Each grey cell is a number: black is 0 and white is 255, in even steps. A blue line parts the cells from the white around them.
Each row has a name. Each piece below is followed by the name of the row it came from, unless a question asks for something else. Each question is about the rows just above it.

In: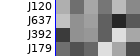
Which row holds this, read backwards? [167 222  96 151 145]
J392
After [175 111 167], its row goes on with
[118 187 137]
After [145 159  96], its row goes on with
[38 88]
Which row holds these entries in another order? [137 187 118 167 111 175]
J120

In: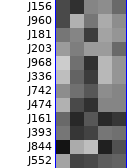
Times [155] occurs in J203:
3
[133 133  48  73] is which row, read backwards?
J474

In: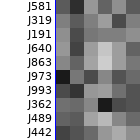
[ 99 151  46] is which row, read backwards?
J581
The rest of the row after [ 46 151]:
[ 99 143  91]
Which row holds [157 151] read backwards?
J993
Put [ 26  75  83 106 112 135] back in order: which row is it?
J362
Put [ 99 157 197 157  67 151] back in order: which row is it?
J640

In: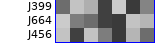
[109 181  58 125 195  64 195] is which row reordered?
J456
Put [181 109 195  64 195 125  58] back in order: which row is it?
J456
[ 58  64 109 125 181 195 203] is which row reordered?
J664

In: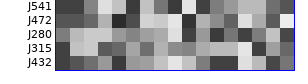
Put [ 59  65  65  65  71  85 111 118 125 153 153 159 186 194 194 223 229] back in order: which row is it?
J432
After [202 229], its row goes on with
[ 52 178 140  98 223 171  91 237]
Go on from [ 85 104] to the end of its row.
[178  44  77 210 202 229  52 178 140  98 223 171  91 237]
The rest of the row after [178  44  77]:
[210 202 229  52 178 140  98 223 171  91 237]
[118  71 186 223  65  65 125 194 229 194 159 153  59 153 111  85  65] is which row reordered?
J432
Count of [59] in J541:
2

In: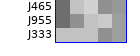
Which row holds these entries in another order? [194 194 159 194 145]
J333
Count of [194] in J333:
3
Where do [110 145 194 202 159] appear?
J955

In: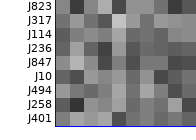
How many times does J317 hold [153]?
3
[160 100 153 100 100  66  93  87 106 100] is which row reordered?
J236
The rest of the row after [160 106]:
[127 114 160  73]
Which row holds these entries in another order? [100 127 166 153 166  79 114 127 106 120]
J401
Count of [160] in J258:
2
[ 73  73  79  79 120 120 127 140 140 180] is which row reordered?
J847

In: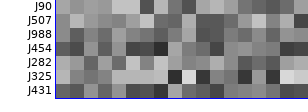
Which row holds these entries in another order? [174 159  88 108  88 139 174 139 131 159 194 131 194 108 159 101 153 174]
J282
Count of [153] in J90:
1
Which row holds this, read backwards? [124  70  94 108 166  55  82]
J431
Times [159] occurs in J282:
3

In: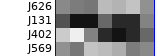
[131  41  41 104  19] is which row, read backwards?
J131
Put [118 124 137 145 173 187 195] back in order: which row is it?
J569
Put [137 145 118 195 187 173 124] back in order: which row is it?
J569
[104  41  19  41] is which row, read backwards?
J402
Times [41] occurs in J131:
2

